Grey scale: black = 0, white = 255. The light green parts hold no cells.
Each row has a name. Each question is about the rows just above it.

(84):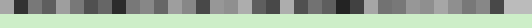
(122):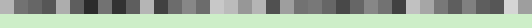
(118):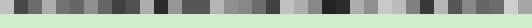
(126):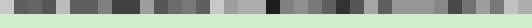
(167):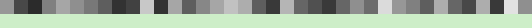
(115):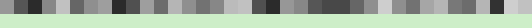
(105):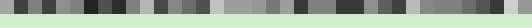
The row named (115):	[151  86  43 135 193 102 143 158  43  80 158 108 181 143 114 135 187 193
  80  43 151 135  86  72  72 102 143 206 143 114 166 181 120 108 181  50
 206 193]

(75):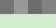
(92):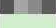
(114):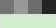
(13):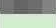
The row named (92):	[ 86 166 137  93]
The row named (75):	[116 152 108 130]
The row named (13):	[116 100 108 130]
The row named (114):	[116 152 108  36]

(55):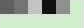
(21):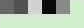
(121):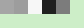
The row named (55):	[ 96 116 195  16 143]
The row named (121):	[165 157 247  32 124]
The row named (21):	[103  81 210   9 137]

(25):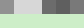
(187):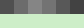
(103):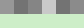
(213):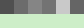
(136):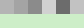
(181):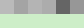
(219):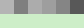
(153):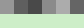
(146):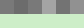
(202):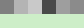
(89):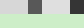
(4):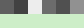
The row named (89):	[215 215  88 223 223  53]
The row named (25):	[145 215 215 108  95 121]
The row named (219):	[180 127 172 158 133  88]
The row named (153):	[151  95  73 139 172 101]

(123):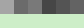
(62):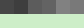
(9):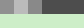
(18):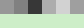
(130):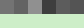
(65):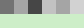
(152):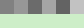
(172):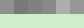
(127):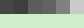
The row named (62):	[ 70  62  92  99 129 121]
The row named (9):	[144 187 137  77  77  77]
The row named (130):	[115  99 144  62  92  84]
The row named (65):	[115 165  70 194 165 210]
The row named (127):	[ 70  62  92  99 129 202]
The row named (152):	[129 151 107 165  99 194]

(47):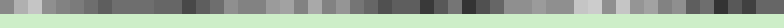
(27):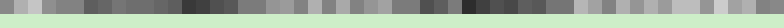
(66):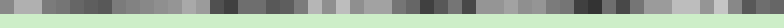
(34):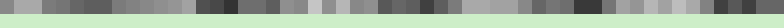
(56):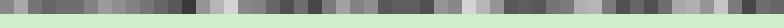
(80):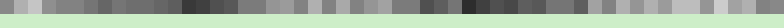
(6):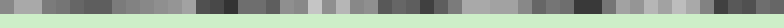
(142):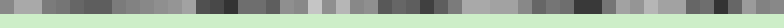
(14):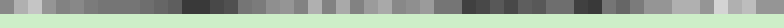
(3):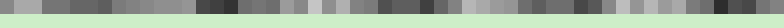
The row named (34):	[136 169 169 123 117 102  94  94 123 130 136 143 149 162  80  72  51 110
 110  94 143 136 197 143 182 136 143  88 102  94  64  94 123 169 169 162
 162 136 102 117 110  57  57 117 162 149 182 162 189 169 130  64  88  64
 102 102]
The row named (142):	[136 169 169 123 117 102  94  94 123 130 136 143 149 162  80  72  51 110
 110  94 143 136 197 143 182 136 143  88 102  94  64  94 123 169 169 162
 162 136 102 117 110  57  57 117 162 149 182 162 162 102 110  51 102 155
 130 136]
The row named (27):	[136 176 197 143 130 130  94 102 117 110 110 102  94  57  64  80  88 123
 123 149 155 130 176 130 169 130 149 162 123 123  80  94 123  45  64  80
  72  94  88 117 117 182 162 130 176 149 176 155 189 189 149 204 162 176
 130 136]

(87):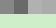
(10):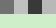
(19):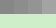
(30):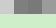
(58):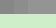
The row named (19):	[135 141 148 163]
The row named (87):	[135 106 177 171]
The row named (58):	[135 141 148 148]
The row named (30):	[205 127 121 155]

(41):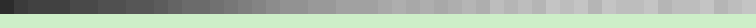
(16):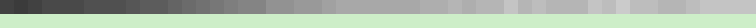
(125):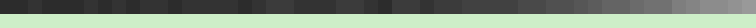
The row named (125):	[ 44  44  51  44  44  44  51  44  51  44  51  51  44  51  51  51  51  44
  51  59  59  51  51  51  59  59  51  44  59  59  51  59  59  65  65  65
  65  73  73  80  80  86  92 100 100 107 113 113 126 132 140 140 146 153]
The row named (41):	[ 44  59  65  65  65  73  73  80  80  86  86  92 100 107 107 113 119 126
 132 140 146 146 153 153 161 161 161 168 174 168 174 168 174 181 174 189
 181 189 181 196 189 196 181 196 189 189 196 181 189 189 196 181 189 196]

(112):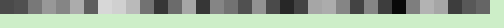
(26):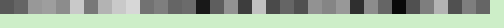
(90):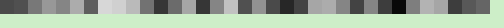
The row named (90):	[ 74  80 120 152 133 172  94 215 208 186 114  54 107 166  54 133 193  80
 146  74  39  67 166 172 133  67 133  61   9 126 179 166  61  88 101]
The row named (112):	[ 74  80 120 152 133 172  94 215 208 186 114  54 107 166  54 133 114  80
 146  74  39  67 166 172 133  67 133  61   9 126 179 166  61  88 101]
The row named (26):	[ 88 101 152 158 140 201 120 179 201 215 114 126 101 107  24  94 146  61
 193  74 101  80 146 133 152  47 140 101   9  80 126 179  80 126 101]

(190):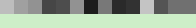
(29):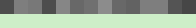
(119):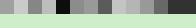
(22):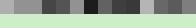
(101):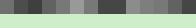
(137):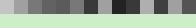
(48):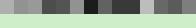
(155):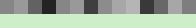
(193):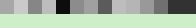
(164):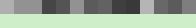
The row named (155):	[134 153  98  35 134 153  63 140 167 181  57 104 167 126]
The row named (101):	[112  77  63  98 120 153 120  70  70 140 126 120  98  70]
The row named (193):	[167 202 134 189  13 140 160  91 189 181 153 112  50  50]

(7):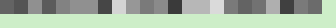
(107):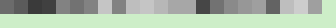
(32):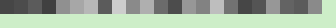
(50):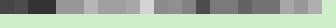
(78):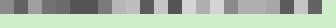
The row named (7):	[ 99  84 144  91 130 144 144  70 212 151 122 138  58 183 183 218 122  99
 114 175  64 122 107]
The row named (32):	[ 70  76  91  64 144 167 183  91 205 138 175 107  76 151 130 190 114  70
  84 151  99  91 138]

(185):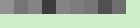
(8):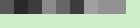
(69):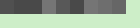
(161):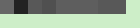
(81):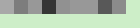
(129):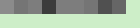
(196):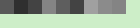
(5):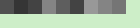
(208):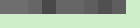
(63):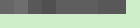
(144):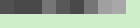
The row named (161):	[102  34  88  80  94  94  94  88  88]
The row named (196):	[ 88  47  67 132  94  67 160 139 132]
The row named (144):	[ 80  73  73 117  88  73 117 160 168]
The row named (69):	[ 80  73  73 117  88  73 117 110 102]
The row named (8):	[ 88  41  60 139 102  60 160 145 145]

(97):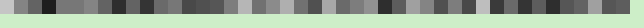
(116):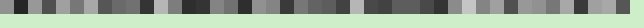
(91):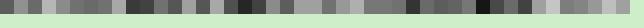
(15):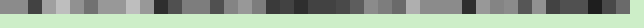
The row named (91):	[ 93 145 106 182 139 113 106 113 168  58  66 113  86 160  86 168  80  38
  66 139  93 160 160 113 152 175 119 119 113  52 106  93  99 119  22  73
 106  66 160 197 125 132 152 190 160]
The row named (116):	[145  38 152  80 160 119 168  86 106 113  52 182 125  46  52 132 113  46
 145 132  58 119  99  93  66 182  73  66  93  93  73  52 139 197 132 160
  80 152 145 119 168  58 160 168  86]
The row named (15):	[139 139  66 160 190 145 113 152 152 190 152  46  80 125 125  80 132 152
 125  58  66  46  66  66  73  93 139 125 106 175 139 139 139  46 152 132
 139  86 145  66  80  80  30  73 106]

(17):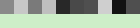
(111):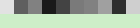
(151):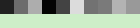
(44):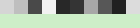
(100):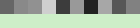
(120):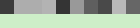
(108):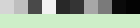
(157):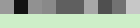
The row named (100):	[102 137 145 207  60 153  33 167  87 129]
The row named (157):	[153  18 145 137  95  95 167  79 114 199]
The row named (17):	[137 199 122 191  40  73  79 207  18  79]
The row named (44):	[213 191  73 242  40  52 167  87  33 220]
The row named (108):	[213 191  73 242  40  52 167 122  10   3]

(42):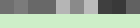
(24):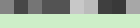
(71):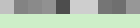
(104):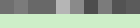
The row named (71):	[193 131 138 145  77 206 206 117 111 151]
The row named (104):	[111 123 104 104 181 138  77 123  83  91]

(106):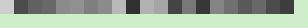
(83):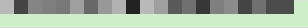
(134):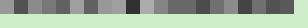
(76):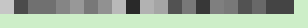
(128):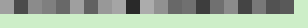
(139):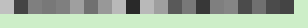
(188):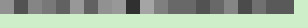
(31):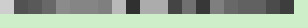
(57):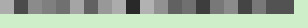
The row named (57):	[172  75 139 127 112 165  97 152 172  41 178 145  97 112  61 120 139  68
 120  82  82]

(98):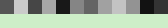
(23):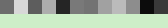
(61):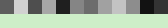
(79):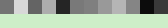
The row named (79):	[115 216 100 173  37 121 127 153 181 133  12  57]
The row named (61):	[ 93 209  78 167  31 133 108 161 195 141  18  51]

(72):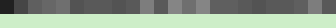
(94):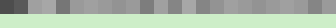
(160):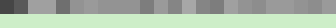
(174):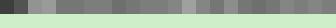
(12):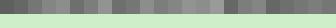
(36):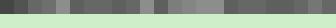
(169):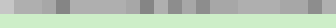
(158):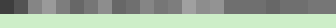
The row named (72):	[ 33  70  95 103 111  83  89  89  83  89 125  89 133 111 133  95  95  89
  83  89  89  95 125  89]
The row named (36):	[ 70  83 103 111 141  95 103 103  95 103 141  95 125 133 141 141  95 103
 103  95  95 103 118 103]
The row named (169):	[198 175 175 167 133 175 175 175 175 167 133 175 141 167 141 167 167 175
 175 175 167 167 141 175]

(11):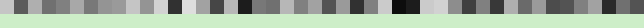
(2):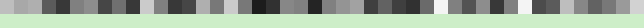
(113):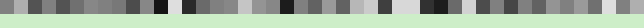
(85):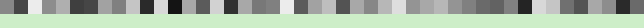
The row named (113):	[128 175  83 128  83 112 135 128 120  76 135  20 222  42 106 128 135 197
 148 135  28 128  98 154  98 183 203  63 216 216  49  28 106 210  76 128
  70 128  98 148 128 154 112 222 128 175]
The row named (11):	[197  91 175 112 128 168 120 148 154 197 148 210  49 222 162  70 183  28
 120 112 183 128 162  83 154  49 128 203  13  28 203 210 141  63 128  56
 175 106 154  76  83 128 162  42 112  83]

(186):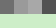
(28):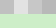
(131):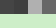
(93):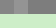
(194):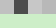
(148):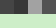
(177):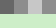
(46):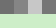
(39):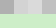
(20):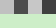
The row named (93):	[133 148 125 125]
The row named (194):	[192  76 199 184]
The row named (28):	[192 226 199 184]
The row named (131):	[ 69  63 176 103]
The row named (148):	[ 69  55 162  82]

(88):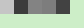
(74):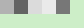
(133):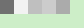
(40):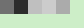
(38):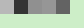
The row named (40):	[112  44 191 204 171]
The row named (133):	[112 242 191 204 171]
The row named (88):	[197  60 131 125  66]
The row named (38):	[184  52 144 150  99]

